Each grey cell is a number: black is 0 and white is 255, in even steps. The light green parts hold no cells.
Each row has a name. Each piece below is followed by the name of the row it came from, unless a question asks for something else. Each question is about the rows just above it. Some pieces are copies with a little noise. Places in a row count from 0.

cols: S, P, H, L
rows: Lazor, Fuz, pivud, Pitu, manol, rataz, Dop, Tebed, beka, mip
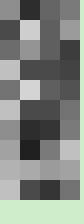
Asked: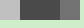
rataz
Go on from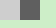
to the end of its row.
[155]
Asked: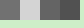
manol

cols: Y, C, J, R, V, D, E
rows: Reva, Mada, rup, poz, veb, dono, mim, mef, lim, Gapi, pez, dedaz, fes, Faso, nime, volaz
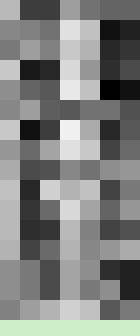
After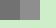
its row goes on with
[150]
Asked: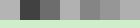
fes
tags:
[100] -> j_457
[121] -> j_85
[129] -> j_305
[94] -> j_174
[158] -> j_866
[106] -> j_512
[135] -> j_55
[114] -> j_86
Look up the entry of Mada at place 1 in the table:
j_305
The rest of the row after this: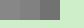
[224 193  17  33]
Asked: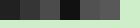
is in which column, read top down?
E
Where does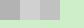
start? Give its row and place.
volaz, 2

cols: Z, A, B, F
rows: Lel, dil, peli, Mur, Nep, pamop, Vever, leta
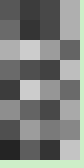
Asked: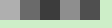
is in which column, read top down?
Z
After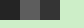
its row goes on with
[196]

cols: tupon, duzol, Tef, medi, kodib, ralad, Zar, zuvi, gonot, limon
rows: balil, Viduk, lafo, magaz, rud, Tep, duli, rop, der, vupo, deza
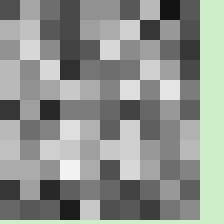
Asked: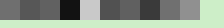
deza
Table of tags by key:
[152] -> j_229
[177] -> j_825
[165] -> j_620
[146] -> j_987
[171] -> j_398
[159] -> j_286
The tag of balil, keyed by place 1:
j_620

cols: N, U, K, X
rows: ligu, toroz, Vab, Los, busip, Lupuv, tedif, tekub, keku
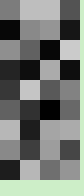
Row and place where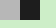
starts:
tedif, 0
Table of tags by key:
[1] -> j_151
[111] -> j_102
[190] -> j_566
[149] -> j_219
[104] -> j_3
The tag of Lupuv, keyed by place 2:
j_151
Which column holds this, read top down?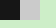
X
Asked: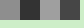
tekub
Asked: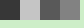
busip

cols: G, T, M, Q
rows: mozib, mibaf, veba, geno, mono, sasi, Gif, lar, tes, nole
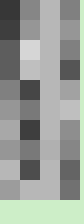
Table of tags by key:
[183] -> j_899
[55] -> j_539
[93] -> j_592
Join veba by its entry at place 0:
j_592
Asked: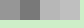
sasi
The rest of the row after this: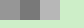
[191]
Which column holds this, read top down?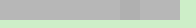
M

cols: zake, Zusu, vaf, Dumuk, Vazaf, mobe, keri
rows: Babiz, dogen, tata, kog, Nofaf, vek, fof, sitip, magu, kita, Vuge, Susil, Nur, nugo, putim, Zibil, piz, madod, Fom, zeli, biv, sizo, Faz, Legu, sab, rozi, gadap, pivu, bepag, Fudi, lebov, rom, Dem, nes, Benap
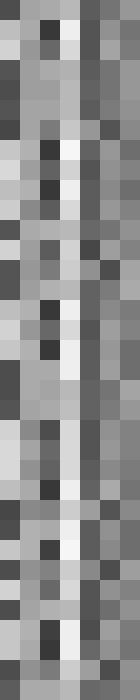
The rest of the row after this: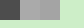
[184  98 116 164]
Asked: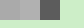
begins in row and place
kog, 2
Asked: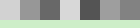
piz
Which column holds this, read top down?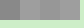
mobe
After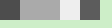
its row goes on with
[158 110]

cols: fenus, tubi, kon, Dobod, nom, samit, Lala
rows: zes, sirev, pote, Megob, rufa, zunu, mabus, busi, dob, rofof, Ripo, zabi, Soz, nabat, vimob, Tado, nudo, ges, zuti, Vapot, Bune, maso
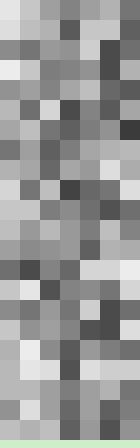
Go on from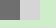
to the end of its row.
[ 75 131  90 166]
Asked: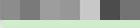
pote
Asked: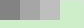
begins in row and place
rufa, 2
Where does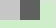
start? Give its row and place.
sirev, 5

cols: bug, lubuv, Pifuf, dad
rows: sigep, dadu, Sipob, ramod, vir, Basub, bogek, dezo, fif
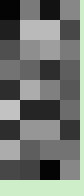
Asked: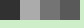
vir
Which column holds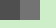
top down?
bug
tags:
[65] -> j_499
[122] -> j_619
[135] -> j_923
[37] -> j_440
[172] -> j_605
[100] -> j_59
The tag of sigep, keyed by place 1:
j_619
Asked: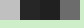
Basub

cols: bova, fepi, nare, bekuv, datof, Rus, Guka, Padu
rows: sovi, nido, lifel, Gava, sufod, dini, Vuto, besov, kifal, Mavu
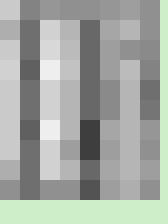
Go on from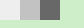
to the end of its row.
[158 187 131]
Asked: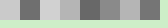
dini
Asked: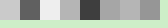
Vuto
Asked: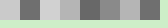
sufod
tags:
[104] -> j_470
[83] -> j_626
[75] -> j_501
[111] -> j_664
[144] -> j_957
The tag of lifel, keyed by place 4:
j_470

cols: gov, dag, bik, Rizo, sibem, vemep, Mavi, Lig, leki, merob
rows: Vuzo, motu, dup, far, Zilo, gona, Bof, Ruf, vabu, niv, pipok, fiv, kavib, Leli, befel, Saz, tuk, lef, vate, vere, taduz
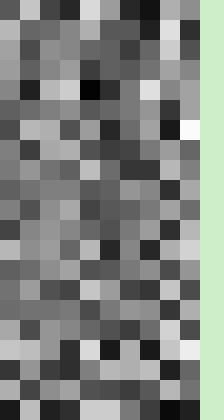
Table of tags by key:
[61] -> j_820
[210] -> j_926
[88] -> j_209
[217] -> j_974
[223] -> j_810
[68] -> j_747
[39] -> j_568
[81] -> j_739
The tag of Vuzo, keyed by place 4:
j_974
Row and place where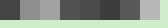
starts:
vere, 1
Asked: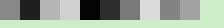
Zilo
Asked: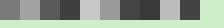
befel

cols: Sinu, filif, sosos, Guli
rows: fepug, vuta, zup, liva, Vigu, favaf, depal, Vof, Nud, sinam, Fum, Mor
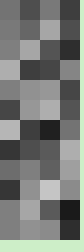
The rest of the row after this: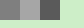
[26]
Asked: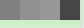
Vigu
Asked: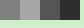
zup
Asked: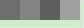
Nud
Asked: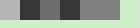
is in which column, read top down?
Sinu

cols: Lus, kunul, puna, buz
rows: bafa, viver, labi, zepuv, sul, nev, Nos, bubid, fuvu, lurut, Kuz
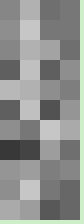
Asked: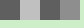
zepuv
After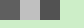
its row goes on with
[149]
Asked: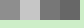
lurut

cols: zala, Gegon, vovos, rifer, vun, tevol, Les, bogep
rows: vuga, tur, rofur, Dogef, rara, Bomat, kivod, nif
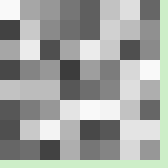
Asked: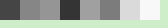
Dogef
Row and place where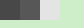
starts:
kivod, 4

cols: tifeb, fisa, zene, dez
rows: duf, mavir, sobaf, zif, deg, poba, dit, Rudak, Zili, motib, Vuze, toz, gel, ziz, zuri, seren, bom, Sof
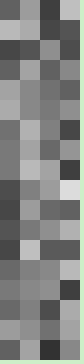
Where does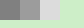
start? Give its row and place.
motib, 1
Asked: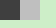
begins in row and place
duf, 2
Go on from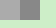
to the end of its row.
[121 143]
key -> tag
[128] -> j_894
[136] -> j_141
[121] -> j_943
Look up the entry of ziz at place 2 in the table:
j_141

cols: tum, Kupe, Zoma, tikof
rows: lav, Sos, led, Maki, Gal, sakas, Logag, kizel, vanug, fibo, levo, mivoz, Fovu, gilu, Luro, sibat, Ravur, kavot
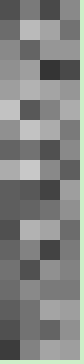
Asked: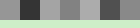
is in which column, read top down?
Zoma
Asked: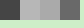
mivoz
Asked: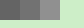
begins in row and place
levo, 1
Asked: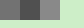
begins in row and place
kizel, 1

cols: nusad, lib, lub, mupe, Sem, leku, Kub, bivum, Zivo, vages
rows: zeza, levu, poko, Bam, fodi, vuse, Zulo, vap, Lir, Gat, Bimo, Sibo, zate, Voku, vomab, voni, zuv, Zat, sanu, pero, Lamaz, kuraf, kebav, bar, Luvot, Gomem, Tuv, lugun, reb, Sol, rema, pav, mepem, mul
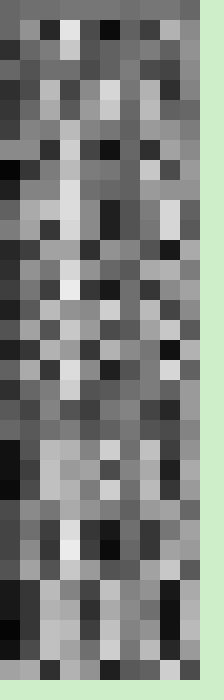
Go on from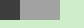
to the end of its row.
[ 47 146 131  83  24 170]
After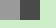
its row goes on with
[ 89 162 199  89]
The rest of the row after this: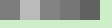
[154 146 124]
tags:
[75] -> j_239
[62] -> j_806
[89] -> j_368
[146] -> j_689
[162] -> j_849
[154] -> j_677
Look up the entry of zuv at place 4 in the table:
j_677
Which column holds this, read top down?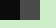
nusad
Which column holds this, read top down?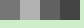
Zivo
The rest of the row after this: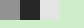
[ 75  11  97  62 178 138]

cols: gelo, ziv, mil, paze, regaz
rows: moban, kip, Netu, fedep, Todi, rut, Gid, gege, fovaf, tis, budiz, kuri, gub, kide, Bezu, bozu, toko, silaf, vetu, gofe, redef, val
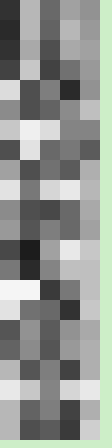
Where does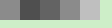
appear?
rut
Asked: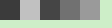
fedep
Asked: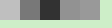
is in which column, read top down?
paze

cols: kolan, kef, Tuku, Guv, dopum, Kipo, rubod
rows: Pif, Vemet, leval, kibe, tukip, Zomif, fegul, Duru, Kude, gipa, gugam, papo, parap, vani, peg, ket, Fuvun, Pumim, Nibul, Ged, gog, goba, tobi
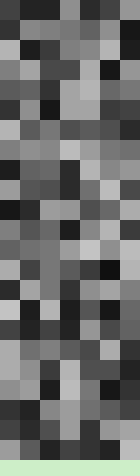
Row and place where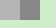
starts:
Kude, 4
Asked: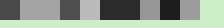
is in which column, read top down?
Guv
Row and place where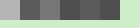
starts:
fegul, 0
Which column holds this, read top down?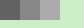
dopum
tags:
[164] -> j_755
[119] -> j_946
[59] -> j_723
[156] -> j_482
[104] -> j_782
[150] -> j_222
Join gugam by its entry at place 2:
j_482
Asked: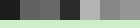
Kude
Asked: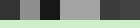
Zomif

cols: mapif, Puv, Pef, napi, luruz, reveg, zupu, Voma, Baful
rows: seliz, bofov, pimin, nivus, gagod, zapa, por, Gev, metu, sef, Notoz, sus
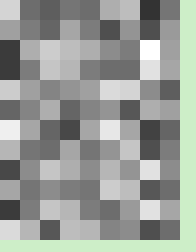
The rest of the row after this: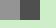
[154]
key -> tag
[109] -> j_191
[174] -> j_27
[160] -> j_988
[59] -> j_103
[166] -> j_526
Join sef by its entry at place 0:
j_526
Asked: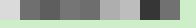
seliz

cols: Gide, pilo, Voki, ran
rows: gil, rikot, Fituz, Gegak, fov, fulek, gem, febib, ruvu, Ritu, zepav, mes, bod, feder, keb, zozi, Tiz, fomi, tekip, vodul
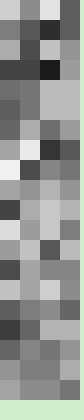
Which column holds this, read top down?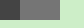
pilo
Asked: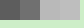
fulek
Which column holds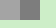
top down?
pilo

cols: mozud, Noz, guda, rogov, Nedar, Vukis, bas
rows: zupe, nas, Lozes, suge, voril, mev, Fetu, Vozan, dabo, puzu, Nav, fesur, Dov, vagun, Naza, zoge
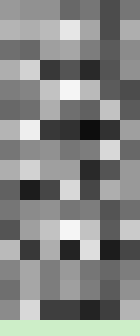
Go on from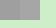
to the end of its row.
[125  91 139]
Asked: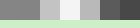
voril
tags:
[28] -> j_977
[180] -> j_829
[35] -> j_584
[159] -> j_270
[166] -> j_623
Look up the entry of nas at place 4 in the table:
j_623
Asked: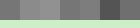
Nav
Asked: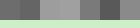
Lozes
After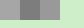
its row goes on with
[118 104 125]
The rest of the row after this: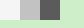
[202]

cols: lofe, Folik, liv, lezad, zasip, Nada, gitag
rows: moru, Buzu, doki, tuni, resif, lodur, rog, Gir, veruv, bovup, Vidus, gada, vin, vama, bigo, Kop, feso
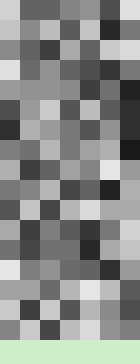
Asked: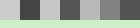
Kop
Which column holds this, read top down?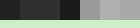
gitag
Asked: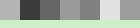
veruv

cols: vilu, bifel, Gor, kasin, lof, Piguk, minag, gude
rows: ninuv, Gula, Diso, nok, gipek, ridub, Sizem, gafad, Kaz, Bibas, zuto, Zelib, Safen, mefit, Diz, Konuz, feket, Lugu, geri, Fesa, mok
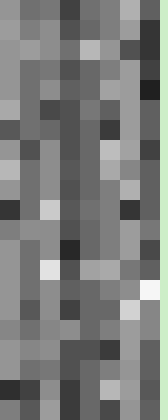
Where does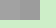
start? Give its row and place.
gipek, 5
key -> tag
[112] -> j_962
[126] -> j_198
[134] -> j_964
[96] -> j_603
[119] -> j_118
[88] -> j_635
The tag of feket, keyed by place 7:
j_964

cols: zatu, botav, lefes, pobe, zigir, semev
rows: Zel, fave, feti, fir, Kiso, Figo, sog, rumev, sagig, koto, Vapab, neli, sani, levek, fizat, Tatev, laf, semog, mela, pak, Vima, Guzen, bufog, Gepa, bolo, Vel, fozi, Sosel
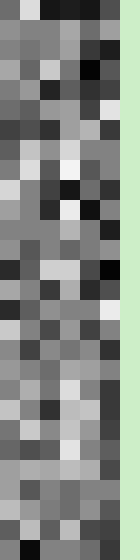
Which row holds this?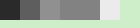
Tatev
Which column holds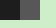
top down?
semev
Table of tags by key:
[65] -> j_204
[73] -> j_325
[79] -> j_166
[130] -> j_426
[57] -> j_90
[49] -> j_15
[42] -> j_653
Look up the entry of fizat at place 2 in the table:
j_90
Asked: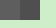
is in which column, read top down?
botav
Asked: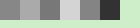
pak

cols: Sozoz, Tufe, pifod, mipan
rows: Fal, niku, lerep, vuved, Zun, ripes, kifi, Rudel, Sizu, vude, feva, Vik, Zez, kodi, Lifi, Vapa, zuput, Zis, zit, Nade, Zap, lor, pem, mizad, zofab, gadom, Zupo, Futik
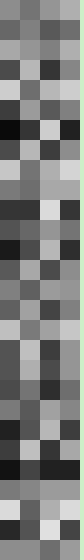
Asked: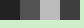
lor
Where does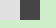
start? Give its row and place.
Zupo, 2

